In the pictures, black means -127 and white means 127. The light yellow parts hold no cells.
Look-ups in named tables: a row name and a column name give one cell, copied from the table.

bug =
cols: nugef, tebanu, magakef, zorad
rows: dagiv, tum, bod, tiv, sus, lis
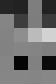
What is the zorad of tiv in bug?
0
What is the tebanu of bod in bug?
14
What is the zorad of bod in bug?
82
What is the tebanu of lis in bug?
6
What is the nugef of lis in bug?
6
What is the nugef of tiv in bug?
2
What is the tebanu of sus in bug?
-122
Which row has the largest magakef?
bod

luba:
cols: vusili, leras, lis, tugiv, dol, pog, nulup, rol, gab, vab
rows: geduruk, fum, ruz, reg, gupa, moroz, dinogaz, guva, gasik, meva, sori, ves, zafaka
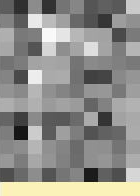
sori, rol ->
15
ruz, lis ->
-1
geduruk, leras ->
-79
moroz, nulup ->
-62
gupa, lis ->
35
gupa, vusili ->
-12
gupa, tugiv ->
38
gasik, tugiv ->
-38
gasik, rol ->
-75
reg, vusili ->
39
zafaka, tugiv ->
-43
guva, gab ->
42
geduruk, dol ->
-11
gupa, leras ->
-3
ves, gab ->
1
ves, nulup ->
16
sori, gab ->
-11

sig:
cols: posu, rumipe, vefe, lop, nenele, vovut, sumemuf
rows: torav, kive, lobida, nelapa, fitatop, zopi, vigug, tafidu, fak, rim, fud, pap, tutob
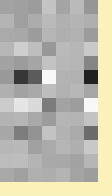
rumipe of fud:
57
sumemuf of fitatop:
5
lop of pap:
41
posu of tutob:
41
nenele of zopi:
51
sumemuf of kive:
47
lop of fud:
42
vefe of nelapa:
62
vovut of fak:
52
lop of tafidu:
-3
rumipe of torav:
32
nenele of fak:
53

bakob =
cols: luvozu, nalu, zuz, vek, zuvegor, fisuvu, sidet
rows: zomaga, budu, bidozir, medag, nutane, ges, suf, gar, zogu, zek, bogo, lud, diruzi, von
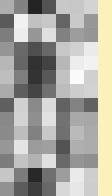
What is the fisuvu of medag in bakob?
81
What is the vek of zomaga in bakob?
-44
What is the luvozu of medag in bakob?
21
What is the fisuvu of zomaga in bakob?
71
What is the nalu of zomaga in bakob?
2
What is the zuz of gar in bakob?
9
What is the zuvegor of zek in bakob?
-16
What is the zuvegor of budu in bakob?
-27
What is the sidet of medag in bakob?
107
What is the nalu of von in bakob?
-35
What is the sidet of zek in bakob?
43
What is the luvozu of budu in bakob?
-37
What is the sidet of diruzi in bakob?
78
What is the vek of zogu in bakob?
98
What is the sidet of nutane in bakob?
114

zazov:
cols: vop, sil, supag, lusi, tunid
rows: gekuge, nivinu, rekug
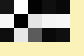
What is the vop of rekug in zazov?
-113
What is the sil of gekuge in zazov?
127
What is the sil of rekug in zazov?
103
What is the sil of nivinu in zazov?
-125
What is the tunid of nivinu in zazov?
118
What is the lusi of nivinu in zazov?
116
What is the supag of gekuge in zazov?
-125
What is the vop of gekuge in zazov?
-105
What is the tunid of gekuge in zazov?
-119
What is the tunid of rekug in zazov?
-112
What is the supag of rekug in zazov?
-36
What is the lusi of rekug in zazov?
-118
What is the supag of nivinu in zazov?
101
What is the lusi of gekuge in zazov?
-112
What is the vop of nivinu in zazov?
120

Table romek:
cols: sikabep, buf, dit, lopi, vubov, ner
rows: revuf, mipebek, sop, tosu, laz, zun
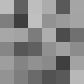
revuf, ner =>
37
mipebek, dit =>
64
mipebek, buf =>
-65
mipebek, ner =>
36
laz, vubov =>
-64
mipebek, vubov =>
26
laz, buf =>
4
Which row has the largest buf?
sop

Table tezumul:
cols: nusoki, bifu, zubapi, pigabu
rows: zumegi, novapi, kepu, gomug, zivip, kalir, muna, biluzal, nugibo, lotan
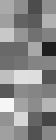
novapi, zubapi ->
-36
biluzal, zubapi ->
12
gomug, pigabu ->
-97
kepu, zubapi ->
-14
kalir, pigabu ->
-42
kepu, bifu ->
21
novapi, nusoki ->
31
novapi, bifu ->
-28
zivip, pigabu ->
5
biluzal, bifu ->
35
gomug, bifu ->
-22
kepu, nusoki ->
72
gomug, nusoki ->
-22
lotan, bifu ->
10
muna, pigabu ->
-2
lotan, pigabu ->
7
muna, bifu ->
11
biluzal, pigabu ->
53
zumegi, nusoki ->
42
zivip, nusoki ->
-17

